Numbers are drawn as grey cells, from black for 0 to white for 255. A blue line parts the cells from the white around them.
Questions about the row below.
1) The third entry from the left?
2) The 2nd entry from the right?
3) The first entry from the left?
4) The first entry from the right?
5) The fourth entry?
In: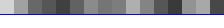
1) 104
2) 168
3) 212
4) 72
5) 86

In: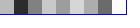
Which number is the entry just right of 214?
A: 173
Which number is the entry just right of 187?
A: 44

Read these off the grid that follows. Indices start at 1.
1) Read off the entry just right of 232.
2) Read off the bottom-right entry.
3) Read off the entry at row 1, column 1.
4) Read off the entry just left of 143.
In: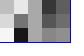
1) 169
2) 143
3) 190
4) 135

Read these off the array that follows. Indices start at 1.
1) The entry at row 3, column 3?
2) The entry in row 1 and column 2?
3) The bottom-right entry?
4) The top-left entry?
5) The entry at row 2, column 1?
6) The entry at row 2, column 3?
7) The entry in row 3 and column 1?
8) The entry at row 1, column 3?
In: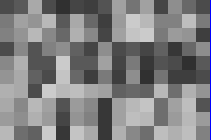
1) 184
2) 89
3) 129
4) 75
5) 122
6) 148
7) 129
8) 169

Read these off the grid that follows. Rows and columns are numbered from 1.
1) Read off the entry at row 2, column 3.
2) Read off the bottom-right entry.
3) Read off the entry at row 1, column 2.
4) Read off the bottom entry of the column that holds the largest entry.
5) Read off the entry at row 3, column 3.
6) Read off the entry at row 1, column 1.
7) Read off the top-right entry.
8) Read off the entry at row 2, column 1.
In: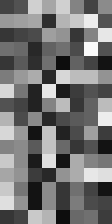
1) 166
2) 60
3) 82
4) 112
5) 75
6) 67
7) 139
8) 153

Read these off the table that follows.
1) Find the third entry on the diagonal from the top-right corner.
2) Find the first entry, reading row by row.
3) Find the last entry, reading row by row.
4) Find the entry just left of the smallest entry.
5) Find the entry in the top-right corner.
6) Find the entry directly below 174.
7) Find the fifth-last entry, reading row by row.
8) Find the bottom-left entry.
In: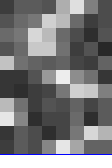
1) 76
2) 61
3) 99
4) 83
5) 76
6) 186
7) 134
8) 61

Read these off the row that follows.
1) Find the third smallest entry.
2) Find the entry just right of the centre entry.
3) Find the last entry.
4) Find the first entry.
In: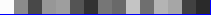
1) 65
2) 105
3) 42
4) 252

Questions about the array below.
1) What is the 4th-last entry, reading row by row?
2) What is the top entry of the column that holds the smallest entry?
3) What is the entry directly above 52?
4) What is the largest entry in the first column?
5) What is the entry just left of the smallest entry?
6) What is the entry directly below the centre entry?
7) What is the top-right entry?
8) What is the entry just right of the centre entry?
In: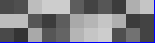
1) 205
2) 79
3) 189
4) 189
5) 73
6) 181
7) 197
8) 181
